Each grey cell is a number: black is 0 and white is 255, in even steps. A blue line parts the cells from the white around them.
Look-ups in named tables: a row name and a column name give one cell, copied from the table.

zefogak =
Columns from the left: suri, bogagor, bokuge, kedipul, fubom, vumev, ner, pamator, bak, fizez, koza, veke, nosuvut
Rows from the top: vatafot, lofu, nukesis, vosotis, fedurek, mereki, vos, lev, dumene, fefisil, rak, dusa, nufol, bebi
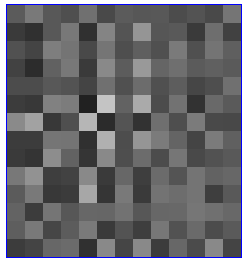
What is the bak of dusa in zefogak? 103
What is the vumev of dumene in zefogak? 137
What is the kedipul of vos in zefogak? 79
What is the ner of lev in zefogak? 77
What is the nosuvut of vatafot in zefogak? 117
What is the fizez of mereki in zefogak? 114
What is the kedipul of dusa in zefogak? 87
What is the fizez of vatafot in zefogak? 76
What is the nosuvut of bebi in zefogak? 68
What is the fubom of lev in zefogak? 48
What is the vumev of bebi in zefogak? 137
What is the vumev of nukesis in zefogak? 117
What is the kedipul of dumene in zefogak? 98
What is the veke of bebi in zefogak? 137
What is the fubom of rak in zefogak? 167
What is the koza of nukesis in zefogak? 80
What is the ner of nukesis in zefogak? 78
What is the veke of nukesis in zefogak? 116
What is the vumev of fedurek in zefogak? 112
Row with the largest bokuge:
dumene

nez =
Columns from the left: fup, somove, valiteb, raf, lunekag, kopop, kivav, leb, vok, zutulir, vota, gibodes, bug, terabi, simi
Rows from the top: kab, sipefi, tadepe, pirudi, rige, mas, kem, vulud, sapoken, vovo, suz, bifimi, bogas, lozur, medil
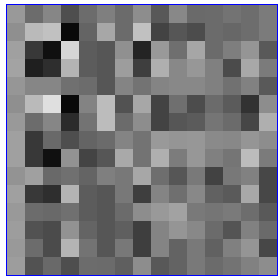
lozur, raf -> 180
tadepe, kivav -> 144
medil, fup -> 157
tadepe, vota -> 166
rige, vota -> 136
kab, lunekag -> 108
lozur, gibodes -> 97
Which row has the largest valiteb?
mas

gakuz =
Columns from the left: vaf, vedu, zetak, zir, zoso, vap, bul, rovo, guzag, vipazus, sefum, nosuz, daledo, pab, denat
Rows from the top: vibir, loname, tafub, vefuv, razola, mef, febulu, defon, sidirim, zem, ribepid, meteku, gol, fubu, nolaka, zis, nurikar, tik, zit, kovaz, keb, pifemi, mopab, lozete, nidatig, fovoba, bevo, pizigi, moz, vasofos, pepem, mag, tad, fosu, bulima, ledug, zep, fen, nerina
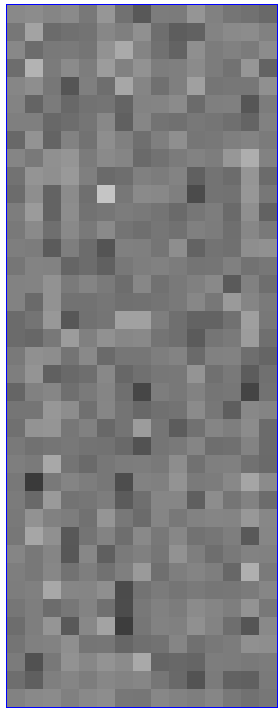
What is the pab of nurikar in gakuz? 133
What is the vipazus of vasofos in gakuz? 135
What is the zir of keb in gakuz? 105
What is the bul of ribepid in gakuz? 119
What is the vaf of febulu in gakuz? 127
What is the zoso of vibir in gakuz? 120
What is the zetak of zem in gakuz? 143
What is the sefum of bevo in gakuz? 122
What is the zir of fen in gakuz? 133
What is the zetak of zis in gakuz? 146
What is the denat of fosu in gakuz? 120
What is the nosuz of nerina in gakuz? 134
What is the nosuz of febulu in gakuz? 117
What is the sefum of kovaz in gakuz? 106
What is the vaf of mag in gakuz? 126
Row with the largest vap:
ribepid

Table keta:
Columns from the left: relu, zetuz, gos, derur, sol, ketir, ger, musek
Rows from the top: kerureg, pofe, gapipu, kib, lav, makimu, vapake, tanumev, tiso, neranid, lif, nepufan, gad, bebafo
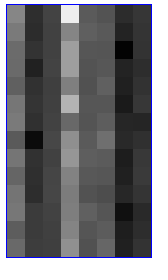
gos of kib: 67
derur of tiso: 150
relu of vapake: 122
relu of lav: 96
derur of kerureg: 238
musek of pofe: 52
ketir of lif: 77
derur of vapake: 104
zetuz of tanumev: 11
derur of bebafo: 144
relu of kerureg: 134

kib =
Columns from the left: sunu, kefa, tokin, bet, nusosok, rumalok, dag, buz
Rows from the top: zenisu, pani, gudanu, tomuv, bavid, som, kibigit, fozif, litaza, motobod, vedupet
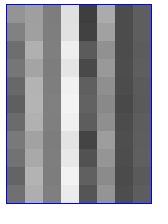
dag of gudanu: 76
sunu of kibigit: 107
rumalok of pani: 161
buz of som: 90
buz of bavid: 91
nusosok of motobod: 96
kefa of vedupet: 174
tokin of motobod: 125
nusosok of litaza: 82
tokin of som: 128

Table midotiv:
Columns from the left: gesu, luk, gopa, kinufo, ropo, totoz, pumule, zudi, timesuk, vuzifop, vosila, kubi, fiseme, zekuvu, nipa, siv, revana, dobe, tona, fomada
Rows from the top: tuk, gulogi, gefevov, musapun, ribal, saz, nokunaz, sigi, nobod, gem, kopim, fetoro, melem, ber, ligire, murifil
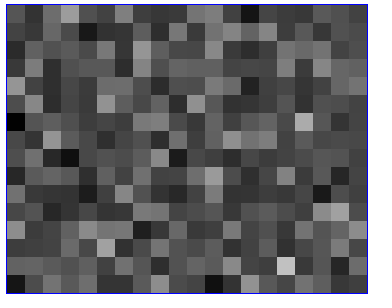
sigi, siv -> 66
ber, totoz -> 161
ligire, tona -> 38
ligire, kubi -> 90
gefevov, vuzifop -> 72
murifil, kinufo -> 89
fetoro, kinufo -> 52
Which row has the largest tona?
fetoro

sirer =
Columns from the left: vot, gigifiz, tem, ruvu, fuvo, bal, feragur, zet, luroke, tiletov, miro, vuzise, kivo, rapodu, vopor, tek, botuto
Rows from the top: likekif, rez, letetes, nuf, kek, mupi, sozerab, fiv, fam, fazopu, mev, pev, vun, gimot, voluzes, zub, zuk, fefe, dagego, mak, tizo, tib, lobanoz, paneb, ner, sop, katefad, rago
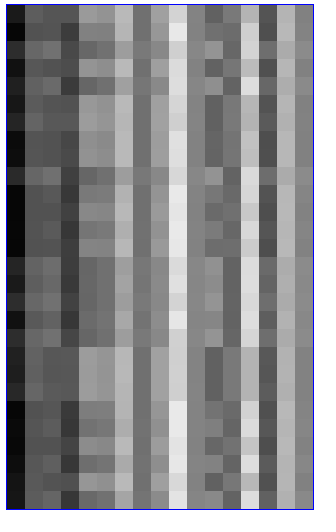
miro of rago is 133
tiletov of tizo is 208
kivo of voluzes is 99
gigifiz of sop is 87
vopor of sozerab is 90
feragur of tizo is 184
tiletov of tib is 207

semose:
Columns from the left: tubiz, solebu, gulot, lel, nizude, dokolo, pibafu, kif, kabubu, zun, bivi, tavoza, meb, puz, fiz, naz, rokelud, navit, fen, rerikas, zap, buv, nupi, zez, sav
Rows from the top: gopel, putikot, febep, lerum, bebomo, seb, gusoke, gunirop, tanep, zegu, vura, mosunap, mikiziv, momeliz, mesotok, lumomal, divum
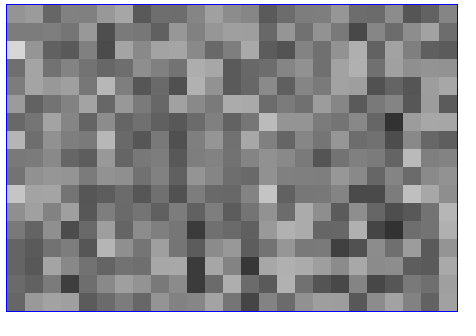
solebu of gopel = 155
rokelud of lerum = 145
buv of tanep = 100
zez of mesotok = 90
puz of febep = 169
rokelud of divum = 145
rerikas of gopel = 109
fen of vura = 132
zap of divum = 140
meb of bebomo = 90

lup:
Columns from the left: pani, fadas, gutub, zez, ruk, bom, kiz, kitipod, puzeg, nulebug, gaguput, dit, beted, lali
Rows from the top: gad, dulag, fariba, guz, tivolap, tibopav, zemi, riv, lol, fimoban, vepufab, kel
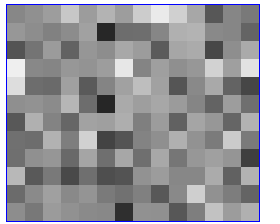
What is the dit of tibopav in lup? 99
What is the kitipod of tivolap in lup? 190
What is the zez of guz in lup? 151
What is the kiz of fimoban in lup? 83
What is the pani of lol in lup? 111
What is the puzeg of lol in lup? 168

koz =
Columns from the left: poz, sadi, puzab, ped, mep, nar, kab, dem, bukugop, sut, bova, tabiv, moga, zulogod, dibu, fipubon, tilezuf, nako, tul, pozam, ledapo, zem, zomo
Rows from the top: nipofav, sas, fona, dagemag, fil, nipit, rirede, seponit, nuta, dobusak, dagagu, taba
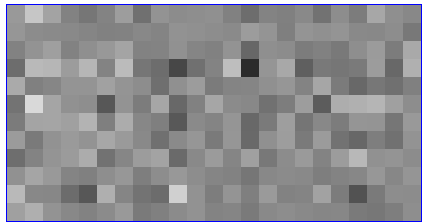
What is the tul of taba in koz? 135
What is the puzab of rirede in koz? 165
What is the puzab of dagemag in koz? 182
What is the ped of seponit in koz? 154
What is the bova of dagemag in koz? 112
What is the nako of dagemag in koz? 121
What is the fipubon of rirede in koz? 158
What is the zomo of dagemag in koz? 176
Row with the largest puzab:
dagemag

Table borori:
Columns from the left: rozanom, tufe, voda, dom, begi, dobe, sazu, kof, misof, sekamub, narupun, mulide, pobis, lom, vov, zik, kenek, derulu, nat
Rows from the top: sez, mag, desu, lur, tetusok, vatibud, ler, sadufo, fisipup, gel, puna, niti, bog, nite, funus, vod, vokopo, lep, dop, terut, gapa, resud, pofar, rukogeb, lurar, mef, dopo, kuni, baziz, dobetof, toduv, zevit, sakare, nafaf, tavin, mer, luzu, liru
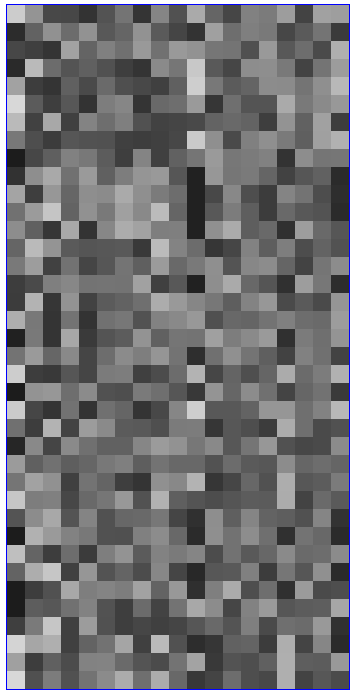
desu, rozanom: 71
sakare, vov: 110
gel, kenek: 86
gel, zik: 66
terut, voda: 102
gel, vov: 101
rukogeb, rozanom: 112

